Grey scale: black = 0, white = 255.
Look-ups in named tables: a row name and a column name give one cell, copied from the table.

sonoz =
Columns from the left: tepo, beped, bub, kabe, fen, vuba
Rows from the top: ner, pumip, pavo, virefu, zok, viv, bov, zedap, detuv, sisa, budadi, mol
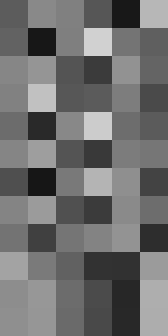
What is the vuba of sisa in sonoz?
155
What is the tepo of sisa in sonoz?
163
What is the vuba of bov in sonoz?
67
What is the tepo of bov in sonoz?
79
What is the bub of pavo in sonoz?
84
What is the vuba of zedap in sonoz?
109
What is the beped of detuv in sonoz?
64
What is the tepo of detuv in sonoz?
115
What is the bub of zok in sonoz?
136
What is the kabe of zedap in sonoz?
59
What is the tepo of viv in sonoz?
133
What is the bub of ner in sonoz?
128
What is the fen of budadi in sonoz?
39
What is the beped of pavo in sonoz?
149
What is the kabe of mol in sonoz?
73
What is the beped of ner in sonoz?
137

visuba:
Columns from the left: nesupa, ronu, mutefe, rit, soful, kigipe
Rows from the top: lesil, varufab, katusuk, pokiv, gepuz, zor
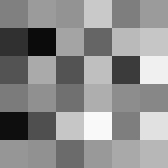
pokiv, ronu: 144
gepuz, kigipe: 225
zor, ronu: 145
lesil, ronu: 155
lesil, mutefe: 147
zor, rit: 153
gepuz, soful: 126
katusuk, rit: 191
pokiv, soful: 141
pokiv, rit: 174
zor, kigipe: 183
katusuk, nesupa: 83
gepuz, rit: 249
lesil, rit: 201
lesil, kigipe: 155
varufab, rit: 101
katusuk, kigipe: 240
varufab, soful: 186
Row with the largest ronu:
katusuk

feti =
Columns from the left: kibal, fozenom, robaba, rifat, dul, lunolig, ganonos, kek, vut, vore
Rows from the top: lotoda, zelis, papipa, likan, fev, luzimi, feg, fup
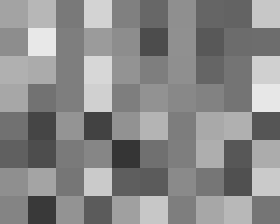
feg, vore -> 202
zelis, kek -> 88
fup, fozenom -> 57
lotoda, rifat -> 211
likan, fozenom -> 114
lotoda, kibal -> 163
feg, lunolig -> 91
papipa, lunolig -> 126
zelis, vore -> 109
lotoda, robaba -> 121
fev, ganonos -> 125
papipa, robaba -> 126
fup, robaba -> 147
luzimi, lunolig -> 112
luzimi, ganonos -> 126
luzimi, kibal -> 96
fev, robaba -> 148
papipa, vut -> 116

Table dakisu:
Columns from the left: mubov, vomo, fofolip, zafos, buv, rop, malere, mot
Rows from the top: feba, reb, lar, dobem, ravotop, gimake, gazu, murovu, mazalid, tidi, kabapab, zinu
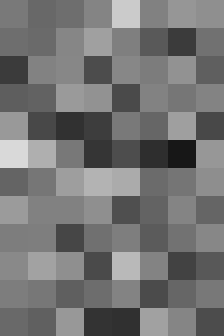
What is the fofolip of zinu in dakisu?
152
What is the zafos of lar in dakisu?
76
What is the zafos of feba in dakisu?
132
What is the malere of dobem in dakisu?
118
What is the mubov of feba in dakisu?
121
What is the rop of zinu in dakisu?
161

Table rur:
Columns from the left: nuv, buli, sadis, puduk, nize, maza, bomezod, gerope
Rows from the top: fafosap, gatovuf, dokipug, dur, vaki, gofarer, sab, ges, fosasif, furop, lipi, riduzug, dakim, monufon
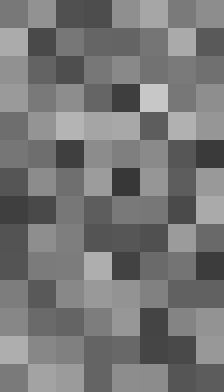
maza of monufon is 140
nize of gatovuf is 100
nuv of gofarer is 118
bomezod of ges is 74
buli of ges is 73
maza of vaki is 93
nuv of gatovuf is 171
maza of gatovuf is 117
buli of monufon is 163
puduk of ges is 93

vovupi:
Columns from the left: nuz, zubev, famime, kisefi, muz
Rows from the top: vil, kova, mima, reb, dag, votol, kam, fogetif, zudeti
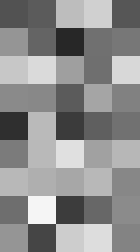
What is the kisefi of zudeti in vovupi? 221
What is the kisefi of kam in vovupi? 184
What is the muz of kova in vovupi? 119
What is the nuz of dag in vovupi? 47
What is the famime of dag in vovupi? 59
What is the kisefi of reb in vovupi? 165
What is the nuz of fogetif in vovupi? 110
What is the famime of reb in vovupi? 91
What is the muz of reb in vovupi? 129
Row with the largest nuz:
mima

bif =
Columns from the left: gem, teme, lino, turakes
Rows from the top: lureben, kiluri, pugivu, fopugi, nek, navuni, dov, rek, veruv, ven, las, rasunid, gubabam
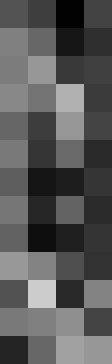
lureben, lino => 2
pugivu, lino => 57
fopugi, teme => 115
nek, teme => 61
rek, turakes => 43
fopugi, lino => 177
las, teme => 204
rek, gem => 118
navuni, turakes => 42
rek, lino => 99
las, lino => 41
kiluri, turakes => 47
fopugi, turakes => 59
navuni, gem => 121
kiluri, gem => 128
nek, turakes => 68
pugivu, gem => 124

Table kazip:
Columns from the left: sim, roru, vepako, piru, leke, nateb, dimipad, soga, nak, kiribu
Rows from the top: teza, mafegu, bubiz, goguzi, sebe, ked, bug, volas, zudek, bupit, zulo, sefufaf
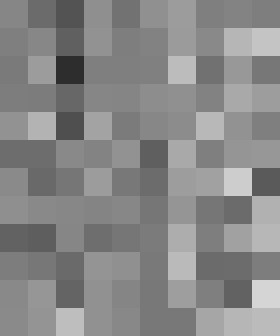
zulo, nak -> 98
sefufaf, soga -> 166
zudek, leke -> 118
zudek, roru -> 94
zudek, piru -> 110
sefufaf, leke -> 136
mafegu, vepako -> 96
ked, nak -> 149
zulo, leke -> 133
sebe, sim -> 146

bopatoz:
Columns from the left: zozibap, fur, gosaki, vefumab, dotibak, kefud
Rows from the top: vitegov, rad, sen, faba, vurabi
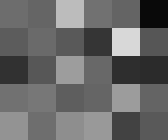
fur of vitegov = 101
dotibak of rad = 216
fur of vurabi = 110
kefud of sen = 43
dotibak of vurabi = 66
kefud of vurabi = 89

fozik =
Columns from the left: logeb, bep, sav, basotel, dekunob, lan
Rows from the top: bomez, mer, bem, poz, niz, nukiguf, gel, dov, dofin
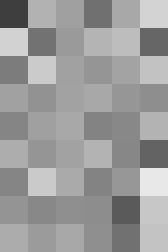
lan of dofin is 195
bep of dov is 136
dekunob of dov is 90
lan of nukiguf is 99
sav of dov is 143
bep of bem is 203
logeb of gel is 133
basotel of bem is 149
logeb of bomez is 62
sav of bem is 161
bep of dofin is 155
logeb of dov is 148
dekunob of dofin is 113
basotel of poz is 168
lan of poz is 142
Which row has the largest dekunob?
mer

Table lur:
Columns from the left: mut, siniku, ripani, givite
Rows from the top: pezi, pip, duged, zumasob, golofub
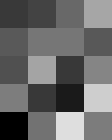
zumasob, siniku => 56
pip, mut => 89
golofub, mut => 0
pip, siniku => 118
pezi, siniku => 67
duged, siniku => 164
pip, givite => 88
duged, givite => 133
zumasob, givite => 206
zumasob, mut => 125
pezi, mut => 57
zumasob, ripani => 26
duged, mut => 80
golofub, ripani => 222
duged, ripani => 56
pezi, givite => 166
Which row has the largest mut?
zumasob

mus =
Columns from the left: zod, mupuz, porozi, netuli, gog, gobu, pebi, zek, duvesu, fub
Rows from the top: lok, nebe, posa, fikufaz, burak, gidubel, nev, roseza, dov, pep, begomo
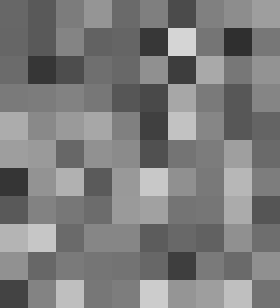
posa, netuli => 111
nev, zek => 121
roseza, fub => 85
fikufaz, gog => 86
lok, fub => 158
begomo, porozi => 191
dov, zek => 97
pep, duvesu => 106
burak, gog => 128
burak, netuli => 167
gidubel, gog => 139
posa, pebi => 61
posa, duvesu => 119
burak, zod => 172
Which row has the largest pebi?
nebe

